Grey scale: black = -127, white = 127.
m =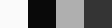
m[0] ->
122
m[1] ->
-118

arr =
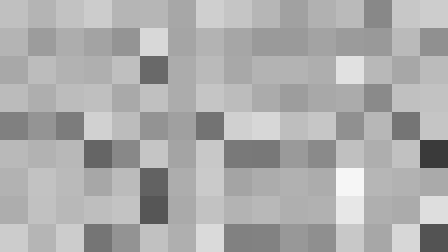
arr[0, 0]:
64
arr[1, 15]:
16
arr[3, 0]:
59
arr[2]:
[40, 60, 50, 47, 63, -22, 44, 58, 40, 51, 51, 46, 97, 56, 39, 59]
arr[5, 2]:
56
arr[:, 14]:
[71, 58, 39, 64, -10, 65, 50, 43, 87]
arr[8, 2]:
76
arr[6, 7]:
74
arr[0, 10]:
33
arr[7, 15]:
94
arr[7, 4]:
67
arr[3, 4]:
41
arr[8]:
[76, 53, 76, -10, 19, 65, 47, 90, 1, 2, 24, 15, 72, 39, 87, -44]
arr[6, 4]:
59
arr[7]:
[45, 65, 56, 62, 67, -41, 42, 66, 51, 56, 47, 49, 103, 47, 43, 94]
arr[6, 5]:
-29
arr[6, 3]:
39
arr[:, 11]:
[49, 35, 46, 40, 70, 10, 44, 49, 15]
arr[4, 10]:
62
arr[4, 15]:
69
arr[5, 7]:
72
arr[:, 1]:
[52, 28, 60, 46, 20, 50, 66, 65, 53]
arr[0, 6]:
39
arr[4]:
[0, 20, -3, 81, 60, 19, 32, -12, 80, 87, 62, 70, 16, 55, -10, 69]
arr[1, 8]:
38
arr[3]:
[59, 46, 60, 63, 41, 64, 44, 69, 60, 43, 29, 40, 43, 10, 64, 66]

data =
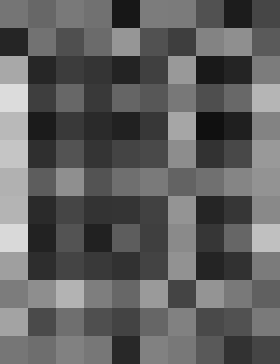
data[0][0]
-10
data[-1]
[-9, -17, 1, -8, -87, 1, -7, -38, -77, -58]
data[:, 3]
[-14, -20, -75, -70, -85, -75, -44, -76, -94, -70, -1, -48, -8]
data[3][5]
-40
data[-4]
[31, -82, -59, -70, -78, -60, 18, -91, -78, -4]
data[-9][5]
-72
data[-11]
[40, -89, -67, -75, -92, -63, 25, -102, -91, -3]
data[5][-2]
-55
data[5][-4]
13
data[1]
[-90, -13, -48, -20, 22, -46, -65, 3, 15, -37]
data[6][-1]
19
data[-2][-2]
-46
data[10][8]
-6
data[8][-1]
64
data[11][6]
1
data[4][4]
-94
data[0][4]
-104
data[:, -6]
[-104, 22, -92, -26, -94, -59, -16, -75, -34, -78, -24, -60, -87]
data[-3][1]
14
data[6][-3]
-15
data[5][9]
25
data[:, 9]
[-57, -37, -3, 53, 3, 25, 19, 9, 64, -4, -31, -5, -58]
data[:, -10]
[-10, -90, 40, 92, 57, 69, 49, 52, 89, 31, -3, 35, -9]
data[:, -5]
[-3, -46, -63, -40, -72, -54, -5, -62, -64, -60, 26, -25, 1]

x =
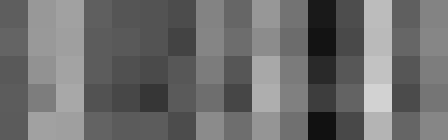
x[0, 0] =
-33
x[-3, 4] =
-47
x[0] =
[-33, 24, 33, -32, -42, -44, -51, 3, -25, 23, -12, -102, -50, 60, -32, 3]
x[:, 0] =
[-33, -27, -38, -35, -36]
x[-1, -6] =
-15
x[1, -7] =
12
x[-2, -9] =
-17
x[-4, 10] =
-19
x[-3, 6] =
-40
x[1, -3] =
58
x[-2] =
[-35, -2, 40, -45, -56, -73, -37, -17, -57, 46, 0, -66, -28, 82, -52, -10]
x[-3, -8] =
-41
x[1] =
[-27, 25, 31, -35, -38, -44, -60, 5, -18, 12, -19, -108, -54, 58, -25, 6]
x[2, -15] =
18
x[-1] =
[-36, 33, 31, -28, -36, -35, -51, 11, -17, 21, -15, -110, -55, 52, -26, 6]
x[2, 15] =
-2

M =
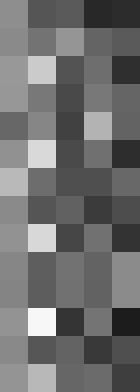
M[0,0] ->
14
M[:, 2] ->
[-37, 21, -44, -54, -62, -53, -48, -30, -57, -13, -14, -75, -28, -25]
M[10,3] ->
-29
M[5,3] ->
-15
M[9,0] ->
6
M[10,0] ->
4
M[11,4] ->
-99
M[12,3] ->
-70
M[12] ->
[9, -41, -28, -70, -48]
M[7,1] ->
-42
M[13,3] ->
-20
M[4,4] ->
-28
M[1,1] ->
-12
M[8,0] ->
18
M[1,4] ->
-37
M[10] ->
[4, -34, -14, -29, 11]
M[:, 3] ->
[-87, -27, -17, -7, 51, -15, -48, -68, -14, -28, -29, -11, -70, -20]
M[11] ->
[19, 119, -75, -11, -99]

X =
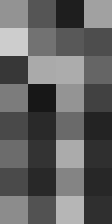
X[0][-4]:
19
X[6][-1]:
-88
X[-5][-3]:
-104
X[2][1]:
42
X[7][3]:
-80
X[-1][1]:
-45
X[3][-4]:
-3
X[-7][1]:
-13
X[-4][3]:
-92
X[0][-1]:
33
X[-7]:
[77, -13, -39, -50]

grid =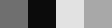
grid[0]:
-16
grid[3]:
40
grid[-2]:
98

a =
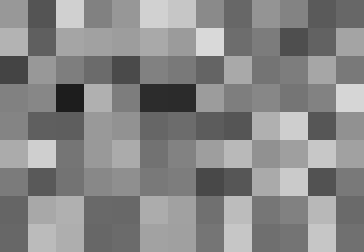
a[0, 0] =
24
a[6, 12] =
-6
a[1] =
[51, -32, 37, 33, 29, 41, 27, 89, -18, -3, -49, -29, 36]
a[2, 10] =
-2
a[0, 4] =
23
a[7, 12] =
-21
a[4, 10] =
78
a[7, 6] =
33
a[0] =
[24, -43, 80, 1, 23, 81, 70, 10, -24, 20, 3, -37, -24]
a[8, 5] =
34
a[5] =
[43, 79, -10, 25, 43, -13, 2, 30, 57, 17, 31, 71, 33]
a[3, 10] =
-10
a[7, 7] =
-15
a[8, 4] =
-20
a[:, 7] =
[10, 89, -27, 28, -35, 30, -55, -15, -10]
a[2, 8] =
41
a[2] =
[-59, 24, -1, -20, -53, 1, -6, -27, 41, -11, -2, 38, -6]
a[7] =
[-26, 40, 48, -22, -23, 44, 33, -15, 60, -9, 1, 56, -21]
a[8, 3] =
-24
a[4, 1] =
-32
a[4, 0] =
4
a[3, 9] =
7
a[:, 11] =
[-37, -29, 38, 2, -41, 71, -45, 56, 70]
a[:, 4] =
[23, 29, -53, -2, 18, 43, 15, -23, -20]
